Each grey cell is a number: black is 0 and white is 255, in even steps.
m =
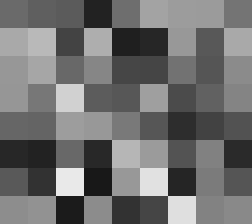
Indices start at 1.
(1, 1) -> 106
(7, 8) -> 123
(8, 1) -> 141
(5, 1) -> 102
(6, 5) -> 182
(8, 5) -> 50
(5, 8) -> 66
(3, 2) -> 166
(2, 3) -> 67
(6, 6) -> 155
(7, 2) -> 50
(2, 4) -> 174
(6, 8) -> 129
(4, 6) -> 159
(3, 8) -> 85
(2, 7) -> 152
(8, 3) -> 27
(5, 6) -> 86
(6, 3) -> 104

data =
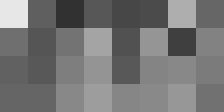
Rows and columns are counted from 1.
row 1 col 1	231
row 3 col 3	126
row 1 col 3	49
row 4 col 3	136
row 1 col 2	95
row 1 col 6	75
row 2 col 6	149
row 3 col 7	136
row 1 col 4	87
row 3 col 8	123

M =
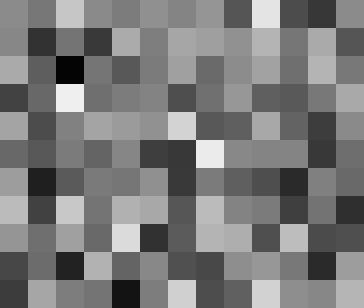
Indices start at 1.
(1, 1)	139
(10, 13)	157
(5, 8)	88
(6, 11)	132
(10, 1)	71
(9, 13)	79
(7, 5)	118
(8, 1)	187
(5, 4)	164
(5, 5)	155
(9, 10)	79
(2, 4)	57
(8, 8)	187
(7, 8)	123
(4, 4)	111
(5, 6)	145
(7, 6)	144
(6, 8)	235
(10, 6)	136
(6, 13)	110
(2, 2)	50
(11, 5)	19
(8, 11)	63
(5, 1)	164
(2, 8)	159
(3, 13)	120
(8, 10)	123
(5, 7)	211
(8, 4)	116
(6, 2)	88
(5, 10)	168
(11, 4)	116
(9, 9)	174
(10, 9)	142
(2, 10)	180
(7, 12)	128

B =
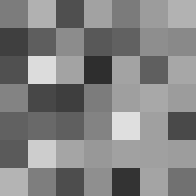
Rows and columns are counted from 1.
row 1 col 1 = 124
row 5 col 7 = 73
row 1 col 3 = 79
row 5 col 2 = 105
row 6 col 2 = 205
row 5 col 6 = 160
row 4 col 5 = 159
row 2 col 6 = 142
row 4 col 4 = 124
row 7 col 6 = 164
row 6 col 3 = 165
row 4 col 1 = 131
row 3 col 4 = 46

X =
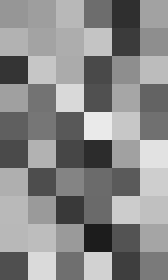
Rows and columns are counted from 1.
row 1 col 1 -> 150
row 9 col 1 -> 184
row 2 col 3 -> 173
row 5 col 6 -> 112
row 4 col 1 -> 160
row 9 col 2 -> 189
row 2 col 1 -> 178
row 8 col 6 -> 192
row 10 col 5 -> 62
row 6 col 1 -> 74
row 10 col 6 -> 122
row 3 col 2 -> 198
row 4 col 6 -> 99
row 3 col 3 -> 171
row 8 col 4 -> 106
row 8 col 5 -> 204

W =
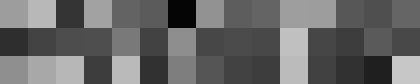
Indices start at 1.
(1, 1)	157
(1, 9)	93
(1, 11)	158
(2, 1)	46
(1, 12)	157
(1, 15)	101
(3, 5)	186
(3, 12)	65
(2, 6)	66
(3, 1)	143
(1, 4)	162
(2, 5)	121
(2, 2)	67

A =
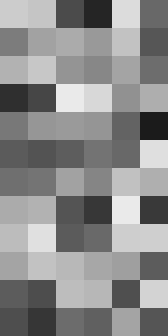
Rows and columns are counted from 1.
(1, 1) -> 204
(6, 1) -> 91
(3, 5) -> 164
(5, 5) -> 99
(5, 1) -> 120
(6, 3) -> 93
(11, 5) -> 79
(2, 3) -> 171
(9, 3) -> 91
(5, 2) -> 150
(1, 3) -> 75
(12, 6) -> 85
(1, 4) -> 37
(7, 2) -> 116
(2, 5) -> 194
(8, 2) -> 178
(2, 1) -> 124
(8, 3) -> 84
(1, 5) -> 220
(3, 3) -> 148
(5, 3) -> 154

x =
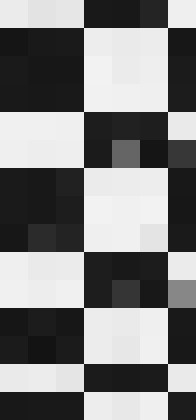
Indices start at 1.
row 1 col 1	235
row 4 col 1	25
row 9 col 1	23
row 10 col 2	234
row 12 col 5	234
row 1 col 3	230
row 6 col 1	239
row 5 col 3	239
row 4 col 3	25
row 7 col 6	237
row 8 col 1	26
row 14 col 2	236
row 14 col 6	27
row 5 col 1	240
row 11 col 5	53
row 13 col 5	231
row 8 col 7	23
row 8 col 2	24
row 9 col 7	26
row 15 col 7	28
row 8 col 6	242
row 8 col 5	240
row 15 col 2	25
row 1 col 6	36
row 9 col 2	43
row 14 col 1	234
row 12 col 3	23
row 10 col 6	28
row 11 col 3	240
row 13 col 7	24
